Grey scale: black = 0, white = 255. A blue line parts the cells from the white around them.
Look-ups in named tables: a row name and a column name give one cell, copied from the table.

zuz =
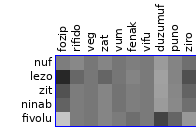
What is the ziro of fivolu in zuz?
152
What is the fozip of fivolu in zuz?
197
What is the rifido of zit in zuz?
124
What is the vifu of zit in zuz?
122
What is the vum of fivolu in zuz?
123
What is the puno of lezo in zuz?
132
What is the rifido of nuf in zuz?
136
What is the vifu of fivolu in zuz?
122
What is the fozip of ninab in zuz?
98

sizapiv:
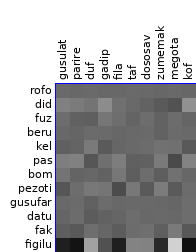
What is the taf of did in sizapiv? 105
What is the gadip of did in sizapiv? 140
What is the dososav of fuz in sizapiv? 109
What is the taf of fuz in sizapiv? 100
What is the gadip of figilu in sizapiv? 81
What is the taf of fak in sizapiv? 108
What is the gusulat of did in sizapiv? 128

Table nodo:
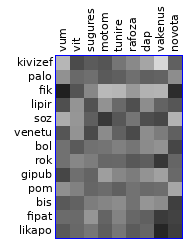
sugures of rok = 125
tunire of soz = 87
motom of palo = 90
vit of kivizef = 75
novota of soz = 179
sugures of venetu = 74
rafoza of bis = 114

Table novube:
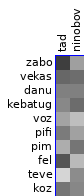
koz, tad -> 117
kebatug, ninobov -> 108
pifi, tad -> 123
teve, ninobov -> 140
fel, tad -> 84
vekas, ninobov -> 109
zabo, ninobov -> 159
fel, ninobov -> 186
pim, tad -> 173
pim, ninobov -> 117
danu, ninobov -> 128
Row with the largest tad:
teve

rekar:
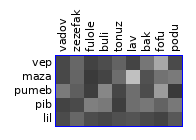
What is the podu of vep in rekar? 74
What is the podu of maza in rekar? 122
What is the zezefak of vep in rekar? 103
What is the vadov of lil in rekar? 75
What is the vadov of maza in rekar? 72
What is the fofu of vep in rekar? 168
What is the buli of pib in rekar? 121
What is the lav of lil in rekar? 84
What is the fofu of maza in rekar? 114

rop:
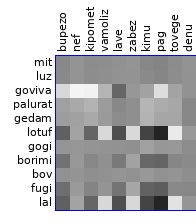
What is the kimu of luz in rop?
138
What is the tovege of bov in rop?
148
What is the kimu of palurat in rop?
181
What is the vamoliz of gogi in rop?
147
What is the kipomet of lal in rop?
102
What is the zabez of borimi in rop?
162
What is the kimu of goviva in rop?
162
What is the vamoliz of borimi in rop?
144
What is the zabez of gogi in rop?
144
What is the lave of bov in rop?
148
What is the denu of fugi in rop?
135
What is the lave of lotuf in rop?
78
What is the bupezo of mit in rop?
136

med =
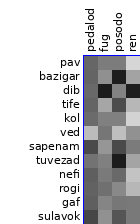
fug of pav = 124
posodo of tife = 76
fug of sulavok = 145
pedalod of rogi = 98
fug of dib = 27
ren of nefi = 195
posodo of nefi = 105

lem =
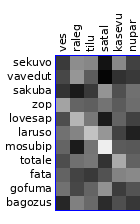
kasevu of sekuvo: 137
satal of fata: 82
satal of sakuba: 148
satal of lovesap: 27
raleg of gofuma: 71
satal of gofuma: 146
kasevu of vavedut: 49
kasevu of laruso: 66
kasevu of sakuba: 80
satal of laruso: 150
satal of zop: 115
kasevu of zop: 91
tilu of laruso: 194
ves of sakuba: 51
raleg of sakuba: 26
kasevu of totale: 170

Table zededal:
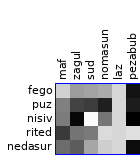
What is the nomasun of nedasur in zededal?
206
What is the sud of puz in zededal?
60
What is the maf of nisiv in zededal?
123
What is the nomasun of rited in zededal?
219
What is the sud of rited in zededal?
122
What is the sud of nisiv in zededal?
251
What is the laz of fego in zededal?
215
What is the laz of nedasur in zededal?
215
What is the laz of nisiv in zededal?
215
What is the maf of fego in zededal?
209
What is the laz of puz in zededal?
215
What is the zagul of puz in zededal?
67
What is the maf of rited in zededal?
58
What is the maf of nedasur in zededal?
108
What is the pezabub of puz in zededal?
28
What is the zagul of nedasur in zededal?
92
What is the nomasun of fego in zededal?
170
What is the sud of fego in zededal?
162
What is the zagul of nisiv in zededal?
8
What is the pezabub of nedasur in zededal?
12

